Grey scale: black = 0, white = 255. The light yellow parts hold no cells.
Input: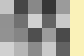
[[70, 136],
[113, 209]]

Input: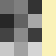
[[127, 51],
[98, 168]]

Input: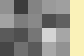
[[60, 131],
[125, 137]]

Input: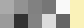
[[146, 129],
[50, 131]]

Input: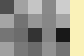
[[162, 197],
[115, 150]]

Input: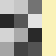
[[198, 115],
[87, 227]]

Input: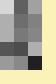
[[96, 161],
[110, 129]]
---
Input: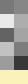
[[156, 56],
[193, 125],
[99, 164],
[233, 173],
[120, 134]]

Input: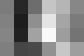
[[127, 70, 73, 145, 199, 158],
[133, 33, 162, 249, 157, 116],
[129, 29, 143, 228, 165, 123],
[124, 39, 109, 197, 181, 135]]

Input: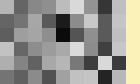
[[116, 96, 139, 81, 161, 193, 196, 36, 183],
[175, 132, 98, 168, 182, 120, 61, 217, 59],
[194, 103, 141, 156, 169, 218, 140, 64, 198],
[94, 158, 165, 142, 11, 84, 143, 90, 191],
[101, 116, 167, 89, 27, 140, 200, 90, 196],
[181, 101, 136, 143, 188, 217, 147, 54, 191]]

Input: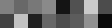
[[66, 194, 32, 103, 76, 92, 145, 10],
[129, 104, 120, 138, 20, 81, 202, 76]]

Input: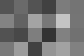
[[121, 156, 65, 149, 162, 129],
[82, 72, 126, 51, 129, 113],
[131, 98, 164, 120, 196, 117],
[84, 106, 83, 65, 124, 116]]

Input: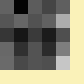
[[106, 73, 83, 79, 198],
[104, 48, 83, 43, 126],
[54, 22, 58, 27, 79],
[85, 102, 82, 97, 173],
[98, 3, 92, 69, 95]]

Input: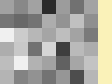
[[180, 131, 146, 115, 150, 77, 182],
[189, 240, 178, 162, 97, 166, 195],
[173, 200, 113, 213, 62, 186, 172],
[240, 204, 183, 165, 190, 163, 122],
[117, 104, 115, 173, 147, 192, 143],
[161, 136, 162, 43, 156, 113, 163]]

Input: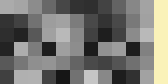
[[64, 176, 177, 67, 22, 114, 197, 136, 29, 49, 162],
[89, 119, 143, 148, 130, 100, 74, 66, 84, 112, 139],
[35, 173, 124, 29, 159, 141, 27, 145, 157, 29, 129],
[46, 34, 88, 161, 185, 138, 65, 30, 65, 139, 185],
[51, 66, 114, 157, 162, 124, 73, 51, 73, 121, 161],
[171, 165, 140, 104, 71, 50, 47, 67, 99, 135, 163]]
